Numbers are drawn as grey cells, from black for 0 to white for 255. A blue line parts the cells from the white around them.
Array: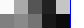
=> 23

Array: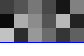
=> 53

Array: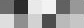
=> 186

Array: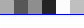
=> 252

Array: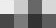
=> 50

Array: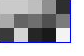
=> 25

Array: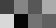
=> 115

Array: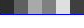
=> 223
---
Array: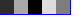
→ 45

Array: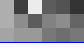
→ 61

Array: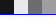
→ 108

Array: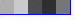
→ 77

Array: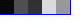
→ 49

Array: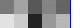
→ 88
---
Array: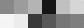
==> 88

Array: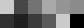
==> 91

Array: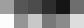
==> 121

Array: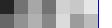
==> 219

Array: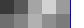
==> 177

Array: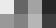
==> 131

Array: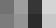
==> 148

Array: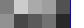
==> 90

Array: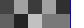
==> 193
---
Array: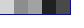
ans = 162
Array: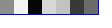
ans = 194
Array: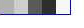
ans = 90
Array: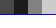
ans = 27
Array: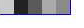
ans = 90
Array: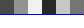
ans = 40
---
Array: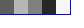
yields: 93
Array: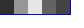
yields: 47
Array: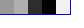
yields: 153
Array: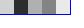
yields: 210
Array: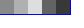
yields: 137
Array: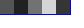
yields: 84
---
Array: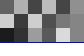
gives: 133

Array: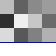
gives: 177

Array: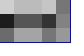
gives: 152

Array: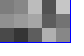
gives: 135

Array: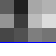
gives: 116

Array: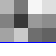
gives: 98
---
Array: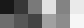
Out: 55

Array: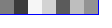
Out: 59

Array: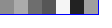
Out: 171

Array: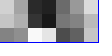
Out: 164

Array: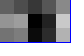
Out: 77

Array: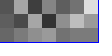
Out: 166

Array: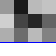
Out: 25

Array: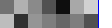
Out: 177

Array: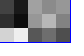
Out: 25

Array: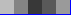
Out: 132
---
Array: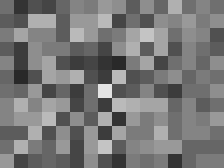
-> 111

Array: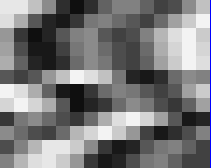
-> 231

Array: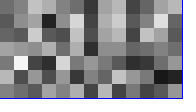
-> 110

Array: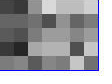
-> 68

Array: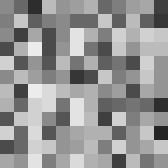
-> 138

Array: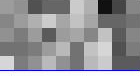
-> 156

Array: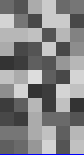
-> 106

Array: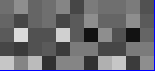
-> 111
